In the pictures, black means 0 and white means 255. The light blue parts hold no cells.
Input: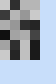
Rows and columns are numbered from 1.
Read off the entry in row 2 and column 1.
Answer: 58
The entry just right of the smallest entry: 163
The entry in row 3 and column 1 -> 173
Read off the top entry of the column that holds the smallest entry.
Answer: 202
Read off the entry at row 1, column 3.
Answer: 182
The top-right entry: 182
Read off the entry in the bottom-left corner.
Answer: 202

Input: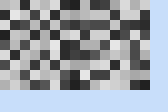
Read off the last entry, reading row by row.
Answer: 33
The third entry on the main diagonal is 74
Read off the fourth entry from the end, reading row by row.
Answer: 208
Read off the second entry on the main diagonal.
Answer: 230
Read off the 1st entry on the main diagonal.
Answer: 186
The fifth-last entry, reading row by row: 218
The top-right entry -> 208
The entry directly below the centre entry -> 64
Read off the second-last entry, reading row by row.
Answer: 54
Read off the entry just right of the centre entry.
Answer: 177
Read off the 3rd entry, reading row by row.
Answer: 44
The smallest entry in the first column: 33
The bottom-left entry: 177
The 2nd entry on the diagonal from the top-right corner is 208
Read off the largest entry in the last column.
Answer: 218

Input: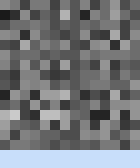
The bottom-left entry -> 86
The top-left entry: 139
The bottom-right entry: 130
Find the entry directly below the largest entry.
109
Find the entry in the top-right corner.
109
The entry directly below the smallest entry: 77
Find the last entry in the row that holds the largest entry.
148
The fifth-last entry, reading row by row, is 86
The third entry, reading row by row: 66
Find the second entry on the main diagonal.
47
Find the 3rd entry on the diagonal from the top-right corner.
121
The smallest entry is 26
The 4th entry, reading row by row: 121
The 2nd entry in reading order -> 121
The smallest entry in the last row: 66
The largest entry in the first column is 178
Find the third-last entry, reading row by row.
121
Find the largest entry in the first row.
148
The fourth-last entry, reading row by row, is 121

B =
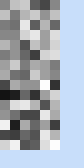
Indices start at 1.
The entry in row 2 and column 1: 193
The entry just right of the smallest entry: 30
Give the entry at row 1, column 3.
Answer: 202
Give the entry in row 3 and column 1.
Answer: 124
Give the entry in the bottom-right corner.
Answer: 253
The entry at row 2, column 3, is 181
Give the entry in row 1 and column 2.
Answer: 193
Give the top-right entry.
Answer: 135
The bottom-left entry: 211
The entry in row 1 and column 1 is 135
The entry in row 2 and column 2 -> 124

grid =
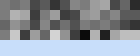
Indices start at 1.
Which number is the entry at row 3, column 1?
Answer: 102
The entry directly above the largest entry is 81
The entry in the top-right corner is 43
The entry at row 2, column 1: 124
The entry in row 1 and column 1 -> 124
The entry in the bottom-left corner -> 124
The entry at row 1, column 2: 112
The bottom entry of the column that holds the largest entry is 211
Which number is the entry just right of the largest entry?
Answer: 146
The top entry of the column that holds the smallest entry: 124
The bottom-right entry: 190
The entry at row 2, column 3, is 166

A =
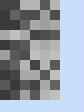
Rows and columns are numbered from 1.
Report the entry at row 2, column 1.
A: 58
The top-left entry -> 68
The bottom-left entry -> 58
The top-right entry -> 181
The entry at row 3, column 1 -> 58
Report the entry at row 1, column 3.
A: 181
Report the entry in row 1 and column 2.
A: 68
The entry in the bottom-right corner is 192

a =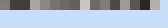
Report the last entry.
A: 176
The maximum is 199
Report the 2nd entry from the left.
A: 63
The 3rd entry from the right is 86
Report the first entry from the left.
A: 125

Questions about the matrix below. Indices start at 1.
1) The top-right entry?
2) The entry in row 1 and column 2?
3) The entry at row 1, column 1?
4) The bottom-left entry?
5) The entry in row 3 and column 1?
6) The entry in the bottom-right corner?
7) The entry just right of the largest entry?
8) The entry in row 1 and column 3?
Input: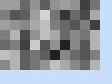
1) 117
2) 158
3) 158
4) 136
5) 158
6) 179
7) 117
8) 105

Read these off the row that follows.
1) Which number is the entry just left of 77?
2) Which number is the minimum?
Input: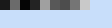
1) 88
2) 5
